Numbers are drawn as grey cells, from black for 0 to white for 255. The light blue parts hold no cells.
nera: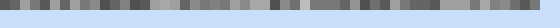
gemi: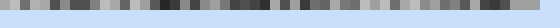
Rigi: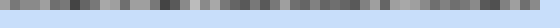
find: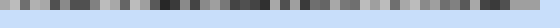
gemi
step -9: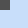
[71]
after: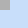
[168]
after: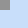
[80]
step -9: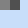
[120  71]

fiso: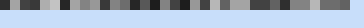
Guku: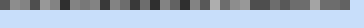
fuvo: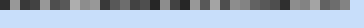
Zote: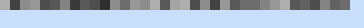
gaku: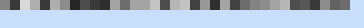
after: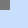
[131]
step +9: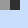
[161  56]
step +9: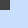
[75]
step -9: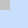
[186]

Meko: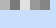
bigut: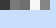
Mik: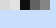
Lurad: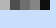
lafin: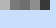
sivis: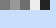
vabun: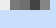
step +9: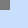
[131]
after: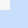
[133]
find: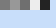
sivis
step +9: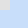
[235]
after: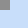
[57]
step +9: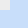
[246]

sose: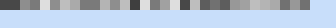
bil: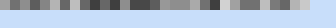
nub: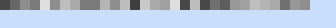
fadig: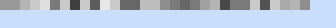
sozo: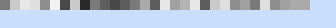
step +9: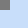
[131]
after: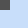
[201]
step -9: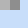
[171 133]
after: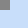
[180]
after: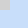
[161]

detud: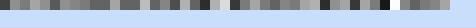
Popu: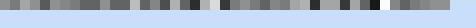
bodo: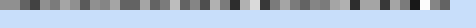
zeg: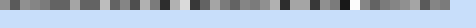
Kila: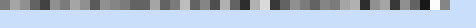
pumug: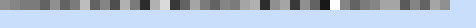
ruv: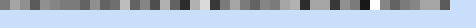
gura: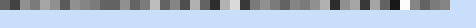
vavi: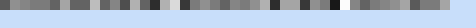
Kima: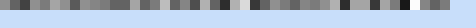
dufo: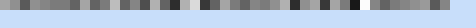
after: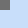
[189]
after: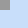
[90]

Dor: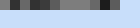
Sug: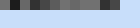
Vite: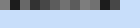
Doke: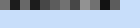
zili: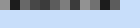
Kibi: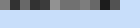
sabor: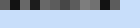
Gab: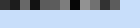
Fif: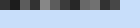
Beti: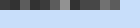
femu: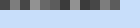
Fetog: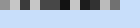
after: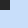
[104]
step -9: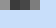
[137  50  62 116]
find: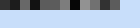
Gab
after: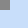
[92]

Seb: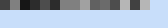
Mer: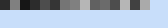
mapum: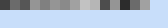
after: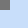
[128]
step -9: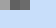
[152  88  98]
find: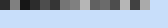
Mer
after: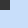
[117]
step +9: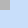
[191]

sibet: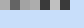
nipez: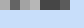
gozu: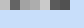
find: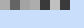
sibet
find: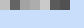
gozu
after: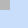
[70]
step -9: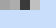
[154 164  49 183]

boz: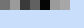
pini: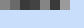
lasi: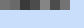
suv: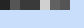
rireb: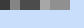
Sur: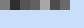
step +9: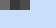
[115  67  85]
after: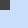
[133]
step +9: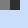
[133  56]
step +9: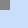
[142]
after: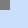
[47]
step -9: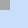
[158]
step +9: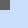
[106]

